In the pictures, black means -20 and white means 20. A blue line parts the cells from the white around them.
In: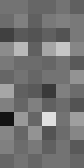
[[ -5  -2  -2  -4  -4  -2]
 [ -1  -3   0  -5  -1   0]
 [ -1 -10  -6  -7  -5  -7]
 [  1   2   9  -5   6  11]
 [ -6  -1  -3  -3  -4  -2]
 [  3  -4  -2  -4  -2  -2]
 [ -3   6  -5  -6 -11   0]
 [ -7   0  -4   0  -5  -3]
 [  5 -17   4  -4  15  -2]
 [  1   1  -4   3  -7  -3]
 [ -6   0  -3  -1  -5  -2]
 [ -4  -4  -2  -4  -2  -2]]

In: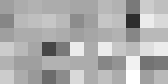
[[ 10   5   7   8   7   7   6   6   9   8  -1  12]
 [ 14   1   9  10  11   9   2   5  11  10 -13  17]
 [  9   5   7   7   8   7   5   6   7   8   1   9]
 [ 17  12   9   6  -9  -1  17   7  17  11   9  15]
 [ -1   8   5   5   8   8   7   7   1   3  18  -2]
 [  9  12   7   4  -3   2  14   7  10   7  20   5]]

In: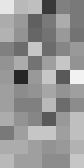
[[ -1  16   9  10 -11   0]
 [ -1   7   4  -5  -1   7]
 [ -2   8   3  -4  -2   4]
 [  4   0  -3  11  -3   1]
 [  3   3   7  -2   5  11]
 [ 18   4 -14   4  11  -6]
 [  5   5   2   3   6   3]
 [  2   5   0   0   9  -3]
 [ 10   7   3   1  -6   4]
 [ 10  -1   5  11  11   5]
 [  8   7   7   5   3   4]
 [ 11   9   5   5   2   2]]

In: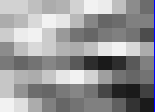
[[ -3  13  13  10   7   8  13  18  17  10   2]
 [  0   7   9  14  18  16   9   1  -4  -3   0]
 [ -8  12  17  18  12   4  -2  -4  -1   0  -2]
 [  7   2  10  14  12   8   7  10  16  18  14]
 [  0  -1  -4  -2   1  -1  -6 -13 -16 -13  -6]
 [ -2  11   8   7  11  16  18  13   5  -2  -4]
 [-10  11   3  -3  -4  -1   1  -2  -9 -15 -16]
 [-16  18  15   7   0  -4  -2   0   0  -5 -12]]

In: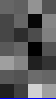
[[ -7  -4  -5   3]
 [  1  -9  -4 -19]
 [  0  -9 -13  -8]
 [ -7  -6  -4 -20]
 [-12   5   1 -15]
 [ -4  -6  -7  -3]
 [  5 -15 -10  13]]

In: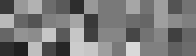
[[ -2 -11   4   8  -3  -6 -13   4  -1  -1   6  -2   5  -7]
 [  0   9  -4  -7   0   1   6 -11  -1  -1  -3  -4   5   2]
 [ -4  -4   3   2  11  -6  11 -10   1   1  -9  -2   1 -10]
 [ -3 -13 -15  10  -9 -14  12  11   5  -1  14   0   0  -5]]
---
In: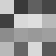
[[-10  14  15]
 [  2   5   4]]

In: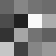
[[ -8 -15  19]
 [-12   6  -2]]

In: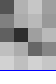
[[  0   7   9]
 [ -5 -13   5]]

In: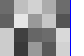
[[ -5  16   4]
 [ 12 -10  -4]]

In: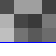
[[  8  -9 -11]
 [ 10  -2  -6]]

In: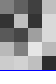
[[-12  10 -12]
 [ -6  -9   5]]
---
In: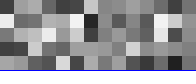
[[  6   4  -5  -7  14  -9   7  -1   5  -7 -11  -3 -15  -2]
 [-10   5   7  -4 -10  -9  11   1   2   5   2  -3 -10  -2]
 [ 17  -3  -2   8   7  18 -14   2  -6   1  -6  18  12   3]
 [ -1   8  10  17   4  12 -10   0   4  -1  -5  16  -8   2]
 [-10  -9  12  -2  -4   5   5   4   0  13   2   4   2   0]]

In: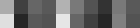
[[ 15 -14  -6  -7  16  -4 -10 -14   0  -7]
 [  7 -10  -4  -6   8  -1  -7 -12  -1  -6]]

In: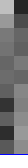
[[ -6   2]
 [ 10 -14]
 [  4  -8]
 [ -1  -4]
 [ -2  -5]
 [ -4  -1]
 [ -3  -4]
 [ -5   1]
 [-12   0]
 [ -5   2]
 [-13   4]]

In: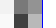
[[ 19 -10   9]
 [ 18  -1   3]]

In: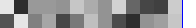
[[ -7  16   0   6  -9  -1  10   3  -8 -13   3   5  11]
 [ 16 -13   4   4   3  11   7   3  13  -4  -9 -10  12]]

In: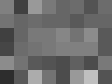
[[-13  -6   7  -2  -8   4  10  -7]
 [  0 -10   4  -1  -4  -3  -7  -3]
 [ -2  -4  -3  -4  -4  -6  -4  -4]
 [-10  -4  -1  -1   1  -2   2  -6]
 [ -9  -3  -2  -1   0   0   0  -6]
 [  2  -2  -6  -7  -8  -5  -8  -1]]

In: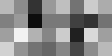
[[ 13   3  -2  -4   1  -9   2   9]
 [  9   2 -12   4  10  -2  12   7]
 [  0   4 -18  -1  -1 -10 -12  -2]
 [  5  18   8   1  12 -15  14   5]]
